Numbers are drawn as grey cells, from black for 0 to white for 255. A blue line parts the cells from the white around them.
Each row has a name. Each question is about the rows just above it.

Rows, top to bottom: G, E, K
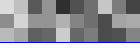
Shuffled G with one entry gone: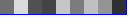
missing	[89]
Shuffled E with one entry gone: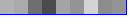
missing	[132]
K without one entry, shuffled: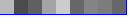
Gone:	[81]
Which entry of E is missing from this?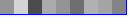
[140]
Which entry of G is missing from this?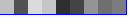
[89]

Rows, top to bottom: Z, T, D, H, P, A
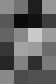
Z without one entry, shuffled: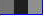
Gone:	[150]
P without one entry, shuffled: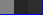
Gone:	[123]
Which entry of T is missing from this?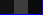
[87]
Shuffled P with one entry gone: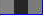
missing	[46]
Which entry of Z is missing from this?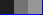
[143]
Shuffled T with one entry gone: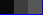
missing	[18]
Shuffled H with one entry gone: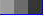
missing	[163]

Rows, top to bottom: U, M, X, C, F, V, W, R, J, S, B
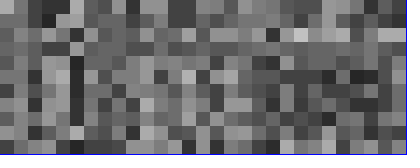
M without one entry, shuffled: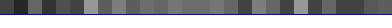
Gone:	[159]
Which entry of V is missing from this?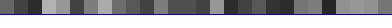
[165]
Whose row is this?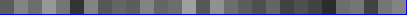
J
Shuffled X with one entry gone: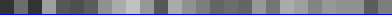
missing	[139]
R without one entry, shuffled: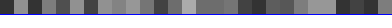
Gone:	[59]
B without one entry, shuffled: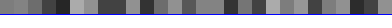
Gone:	[73]

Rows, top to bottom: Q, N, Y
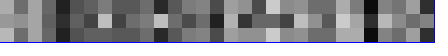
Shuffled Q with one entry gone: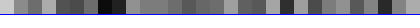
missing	[116]
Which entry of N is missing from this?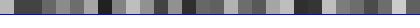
[152]

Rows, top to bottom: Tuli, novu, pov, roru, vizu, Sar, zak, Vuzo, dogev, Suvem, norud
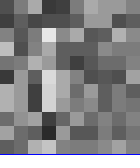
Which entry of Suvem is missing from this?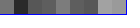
[108]
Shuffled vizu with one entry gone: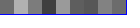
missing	[116]
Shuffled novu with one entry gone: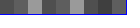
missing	[71]
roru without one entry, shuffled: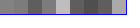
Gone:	[138]
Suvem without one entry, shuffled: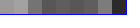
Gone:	[108]
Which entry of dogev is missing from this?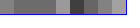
[146]
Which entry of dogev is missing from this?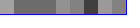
[102]

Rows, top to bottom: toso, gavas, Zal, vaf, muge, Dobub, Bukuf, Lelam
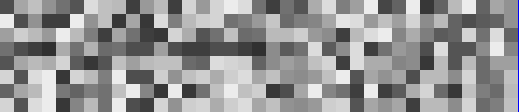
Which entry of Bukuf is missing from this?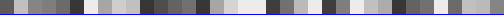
[120]
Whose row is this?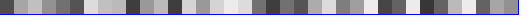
toso
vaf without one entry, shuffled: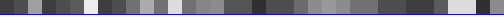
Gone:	[178]
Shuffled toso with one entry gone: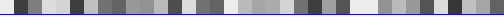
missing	[70]
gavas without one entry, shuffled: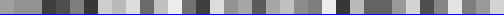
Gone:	[198]
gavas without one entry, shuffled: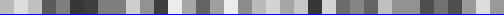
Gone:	[228]

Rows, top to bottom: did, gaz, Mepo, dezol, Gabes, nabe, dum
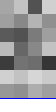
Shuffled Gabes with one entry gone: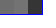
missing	[60]
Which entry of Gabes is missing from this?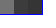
[109]
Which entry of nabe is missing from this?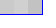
[214]
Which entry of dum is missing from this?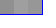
[173]
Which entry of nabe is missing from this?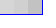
[202]
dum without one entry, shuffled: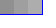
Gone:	[151]
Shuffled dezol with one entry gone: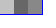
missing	[186]

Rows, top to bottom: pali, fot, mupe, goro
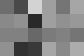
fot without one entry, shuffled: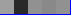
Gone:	[152]
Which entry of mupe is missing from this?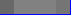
[123]
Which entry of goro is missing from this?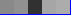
[57]
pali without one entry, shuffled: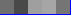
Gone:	[211]

